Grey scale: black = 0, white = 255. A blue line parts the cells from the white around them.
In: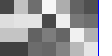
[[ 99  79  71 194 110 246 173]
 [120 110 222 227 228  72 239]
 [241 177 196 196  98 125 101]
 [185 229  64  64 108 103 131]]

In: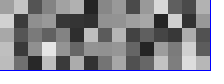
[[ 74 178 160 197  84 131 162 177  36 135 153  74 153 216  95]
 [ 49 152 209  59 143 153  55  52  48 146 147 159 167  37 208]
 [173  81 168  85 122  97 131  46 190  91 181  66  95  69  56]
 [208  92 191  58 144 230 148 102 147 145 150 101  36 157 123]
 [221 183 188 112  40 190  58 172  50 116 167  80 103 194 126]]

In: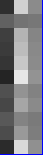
[[209 139  47]
 [115 119  97]
 [180 133  63]
 [188 137  59]
 [199 139  53]
 [230 147  36]
 [147 130  80]
 [166 138  71]
 [131 122  88]
 [153 125  76]
 [217 144  43]]

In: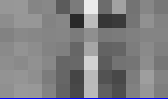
[[134 119 151 152 133 136  91 123 235 108 162 115]
 [145 130 141 151 151 131 135  41 188  54  58 117]
 [132 132 130 137 135 133 134 123 143 121 123 128]
 [138 127 138 147 141 131 128 102 166  99 101 125]
 [141 118 142 138 145 136 102 104 210  92 115 117]
 [158 131 147 149 143 124 102  69 185  82  72 125]
 [151 126 144 153 152 131  99  72 186  96  78 129]]

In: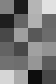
[[181 225 131  28]
 [177 105  30 101]
 [ 88 108  72 159]
 [161 147  99  72]
 [150  92 113 110]
 [ 13  71 214 170]]

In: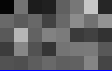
[[198  38   5 116  28  32  96 119]
 [113 147 105  91 104  66 104 140]
 [ 65  50  89 182  98 130 123  58]
 [122  88  60 135  82  53 116 121]
 [133  69  82  79  93 105  95  97]]

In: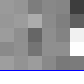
[[133  61 154 149 125 136]
 [127  95 151 156 172 139]
 [131 241 156 143 102 142]
 [143 254 138 144 116 143]
 [121 123 158 147 156 137]]

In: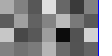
[[ 58 129 172 129  87 223 103]
 [121  89  92 160  98 132 186]
 [ 82 210 199  72  88 157  12]
 [ 83 100 130 114 123 181 106]]
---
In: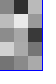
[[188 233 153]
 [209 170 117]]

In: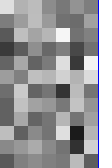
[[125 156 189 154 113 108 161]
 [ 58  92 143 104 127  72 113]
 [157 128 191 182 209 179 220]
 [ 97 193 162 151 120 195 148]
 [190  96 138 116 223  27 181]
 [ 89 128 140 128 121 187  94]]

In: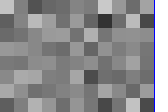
[[ 95 132 186 158 113 154 101  50 109 187  72]
 [152 147 136 116 108 152 101 146 125 138 118]
 [137 170 166 127 124 166  76 111 106 127 109]
 [ 94 127 178 150 110 149 119  72 117 194  74]]

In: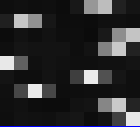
[[ 32 198 146  23  13  13  12  16  16  14]
 [ 15  21  19  19  19  14  19 130 201  34]
 [ 20  14  14  19  15  62 234  81  22  15]
 [ 15  17  13  12  12  18  20 134 202  36]]

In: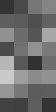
[[ 95  92  79  98]
 [ 74 114 146 122]
 [202 158 140 145]
 [ 66  64  94  51]]

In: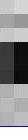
[[163 151]
 [ 57  14]
 [ 56  13]
 [186 174]]
